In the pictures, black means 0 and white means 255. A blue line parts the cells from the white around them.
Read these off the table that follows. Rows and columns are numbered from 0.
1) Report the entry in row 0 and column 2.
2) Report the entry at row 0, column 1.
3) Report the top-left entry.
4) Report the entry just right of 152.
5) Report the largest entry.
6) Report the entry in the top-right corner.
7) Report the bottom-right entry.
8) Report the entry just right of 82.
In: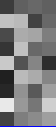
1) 104
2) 96
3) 60
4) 118
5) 233
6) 96
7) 159
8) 133

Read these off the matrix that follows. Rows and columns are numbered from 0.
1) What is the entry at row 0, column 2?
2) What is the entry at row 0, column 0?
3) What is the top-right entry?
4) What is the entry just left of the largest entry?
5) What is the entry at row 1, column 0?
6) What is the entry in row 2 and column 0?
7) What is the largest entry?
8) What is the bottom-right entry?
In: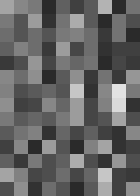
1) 121
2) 164
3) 115
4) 135
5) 121
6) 109
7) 226
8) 143

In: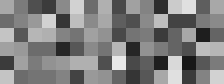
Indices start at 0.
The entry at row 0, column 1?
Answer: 123
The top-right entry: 168
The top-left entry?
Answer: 168
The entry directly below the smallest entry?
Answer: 59
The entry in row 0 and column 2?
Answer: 79
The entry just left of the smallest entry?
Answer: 217
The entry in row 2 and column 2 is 182
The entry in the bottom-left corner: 196
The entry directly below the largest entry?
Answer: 100
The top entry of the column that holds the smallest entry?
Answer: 224
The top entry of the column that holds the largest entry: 73
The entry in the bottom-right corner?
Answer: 210
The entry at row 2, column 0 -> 196
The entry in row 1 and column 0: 108
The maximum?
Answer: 232
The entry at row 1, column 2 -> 153
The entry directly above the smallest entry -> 79
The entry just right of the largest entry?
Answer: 73
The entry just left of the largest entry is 79

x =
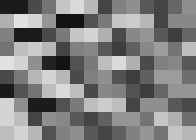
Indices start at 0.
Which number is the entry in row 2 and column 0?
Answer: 129
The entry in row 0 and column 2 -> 74
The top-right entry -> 143
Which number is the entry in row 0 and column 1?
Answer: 27
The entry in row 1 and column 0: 176
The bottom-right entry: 183
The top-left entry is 27
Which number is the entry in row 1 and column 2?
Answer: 212
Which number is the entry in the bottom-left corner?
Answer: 190
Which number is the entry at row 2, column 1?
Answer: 27
